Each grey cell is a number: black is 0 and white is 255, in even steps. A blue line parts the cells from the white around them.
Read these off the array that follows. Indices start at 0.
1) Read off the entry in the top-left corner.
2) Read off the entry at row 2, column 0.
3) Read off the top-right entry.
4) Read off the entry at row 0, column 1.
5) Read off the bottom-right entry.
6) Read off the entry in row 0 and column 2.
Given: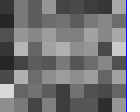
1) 54
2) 80
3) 168
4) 121
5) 150
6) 93
